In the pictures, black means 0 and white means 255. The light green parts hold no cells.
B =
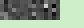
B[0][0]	108
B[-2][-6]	82
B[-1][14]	79
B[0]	[108, 31, 89, 76, 73, 85, 83, 92, 41, 77, 42, 121, 92, 99, 73]
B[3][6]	80
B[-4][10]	80
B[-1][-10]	86
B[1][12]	81
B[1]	[90, 52, 99, 65, 69, 84, 73, 100, 120, 75, 80, 205, 81, 2, 82]
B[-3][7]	55
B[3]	[126, 126, 69, 65, 80, 66, 80, 71, 145, 82, 78, 53, 82, 19, 68]
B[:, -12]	[76, 65, 129, 65, 77]
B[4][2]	93
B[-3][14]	73
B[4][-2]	48
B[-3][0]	90
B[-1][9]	91

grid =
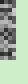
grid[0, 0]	35
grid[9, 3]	94
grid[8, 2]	54
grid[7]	[136, 48, 108, 87]
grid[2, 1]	70
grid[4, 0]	94
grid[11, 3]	193
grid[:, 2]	[57, 147, 58, 155, 64, 166, 176, 108, 54, 126, 86, 184, 74, 41, 97]
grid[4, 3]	92
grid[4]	[94, 161, 64, 92]
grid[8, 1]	137
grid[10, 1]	182
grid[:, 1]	[93, 186, 70, 105, 161, 185, 132, 48, 137, 55, 182, 141, 171, 69, 172]
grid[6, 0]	157
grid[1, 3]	97
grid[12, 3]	96

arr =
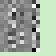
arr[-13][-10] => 123
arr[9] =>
[141, 128, 199, 162, 137, 89, 133, 137, 213, 64]
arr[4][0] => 138
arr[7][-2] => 14
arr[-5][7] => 138
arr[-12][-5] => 121
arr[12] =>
[127, 158, 121, 109, 128, 127, 138, 139, 10, 245]
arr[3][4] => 147
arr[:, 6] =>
[132, 143, 124, 148, 145, 128, 127, 141, 145, 133, 146, 124, 138]
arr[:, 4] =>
[121, 151, 112, 147, 134, 126, 113, 129, 159, 137, 157, 116, 128]
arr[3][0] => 152
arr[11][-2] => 187
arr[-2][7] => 128
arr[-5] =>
[150, 123, 78, 87, 159, 219, 145, 138, 193, 93]
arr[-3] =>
[147, 127, 73, 86, 157, 218, 146, 136, 166, 117]
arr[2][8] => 107
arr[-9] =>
[138, 157, 131, 74, 134, 125, 145, 144, 35, 216]
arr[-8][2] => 184
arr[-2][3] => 219
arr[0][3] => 174
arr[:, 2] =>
[103, 172, 147, 204, 131, 184, 114, 125, 78, 199, 73, 156, 121]
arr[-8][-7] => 190
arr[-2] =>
[131, 130, 156, 219, 116, 119, 124, 128, 187, 103]
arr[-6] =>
[130, 159, 125, 98, 129, 124, 141, 140, 14, 239]
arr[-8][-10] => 136

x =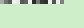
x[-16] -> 169
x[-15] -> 114
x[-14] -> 88
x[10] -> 55
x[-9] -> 241

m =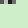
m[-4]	87
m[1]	196
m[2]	31

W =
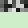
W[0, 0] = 110
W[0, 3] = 81
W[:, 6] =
[47, 21, 132]
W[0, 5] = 69
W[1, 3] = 92

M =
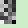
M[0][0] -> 198
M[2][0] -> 200
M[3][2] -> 93
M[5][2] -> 126
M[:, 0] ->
[198, 174, 200, 98, 59, 239]
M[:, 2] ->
[128, 97, 128, 93, 136, 126]
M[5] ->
[239, 110, 126, 4]
